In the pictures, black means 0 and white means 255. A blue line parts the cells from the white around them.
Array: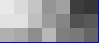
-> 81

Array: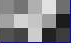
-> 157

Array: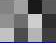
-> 206

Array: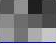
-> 94

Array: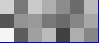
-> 134

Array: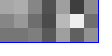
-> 238
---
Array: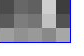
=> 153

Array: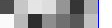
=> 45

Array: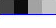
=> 162

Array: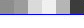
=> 218

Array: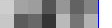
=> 104

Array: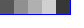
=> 176
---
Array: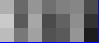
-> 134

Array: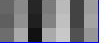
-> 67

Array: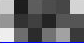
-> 70

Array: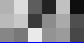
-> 193

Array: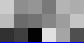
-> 180

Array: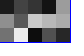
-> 19

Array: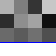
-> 52
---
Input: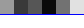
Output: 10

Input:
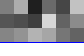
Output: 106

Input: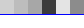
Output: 59

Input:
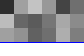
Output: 152

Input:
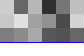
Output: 47

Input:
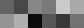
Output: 121

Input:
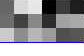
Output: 2

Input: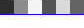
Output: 84
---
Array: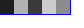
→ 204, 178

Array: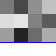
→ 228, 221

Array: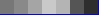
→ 201, 180

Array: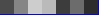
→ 205, 186

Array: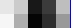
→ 246, 230

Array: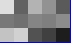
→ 222, 209

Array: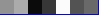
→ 251, 171

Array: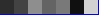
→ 210, 142

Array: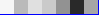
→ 246, 224
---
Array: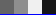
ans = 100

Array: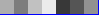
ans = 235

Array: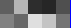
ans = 103

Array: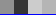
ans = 145

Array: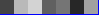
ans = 96

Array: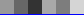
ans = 51

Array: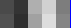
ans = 46

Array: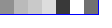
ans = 221
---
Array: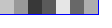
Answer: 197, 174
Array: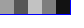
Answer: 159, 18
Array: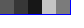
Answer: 89, 123
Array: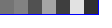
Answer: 116, 48
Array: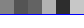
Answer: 131, 199
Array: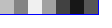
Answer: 191, 86
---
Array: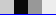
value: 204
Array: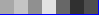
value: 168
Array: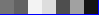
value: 117
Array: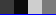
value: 58
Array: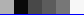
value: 177
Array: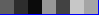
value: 95
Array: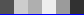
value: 82
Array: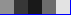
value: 145
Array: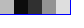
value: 187
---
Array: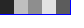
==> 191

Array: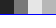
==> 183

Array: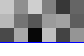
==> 200

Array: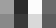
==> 217

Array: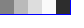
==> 221

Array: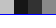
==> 137

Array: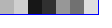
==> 207
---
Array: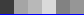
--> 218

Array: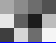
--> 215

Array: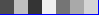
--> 117

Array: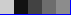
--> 66

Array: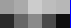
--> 138

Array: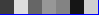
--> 131

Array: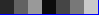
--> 69
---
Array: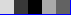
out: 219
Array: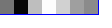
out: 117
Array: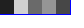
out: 32
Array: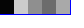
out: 5
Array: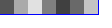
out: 85
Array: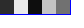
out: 44
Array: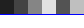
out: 32
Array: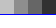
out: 194
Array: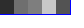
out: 45
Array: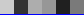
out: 204
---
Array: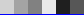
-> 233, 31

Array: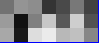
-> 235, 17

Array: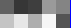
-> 246, 54

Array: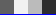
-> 241, 46

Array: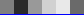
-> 233, 42

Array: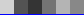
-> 210, 52

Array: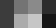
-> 198, 21

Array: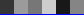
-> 205, 24

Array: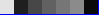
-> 227, 10

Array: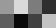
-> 217, 10
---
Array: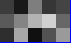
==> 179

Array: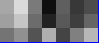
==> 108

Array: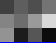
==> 154

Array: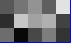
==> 162

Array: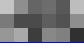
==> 75

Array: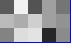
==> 207

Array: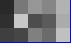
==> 77
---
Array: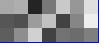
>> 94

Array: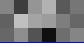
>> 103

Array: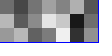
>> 153

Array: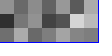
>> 111

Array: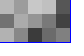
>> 178

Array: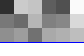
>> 143

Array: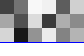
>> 214

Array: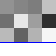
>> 186
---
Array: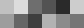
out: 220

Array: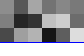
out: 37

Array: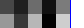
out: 31

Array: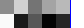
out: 209

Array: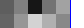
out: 128

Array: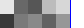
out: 104
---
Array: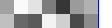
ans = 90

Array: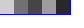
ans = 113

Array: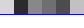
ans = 111

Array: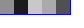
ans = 143

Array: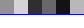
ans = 104

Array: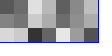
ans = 88

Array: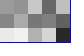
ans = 103

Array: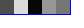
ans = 118

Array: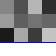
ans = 59

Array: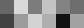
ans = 102
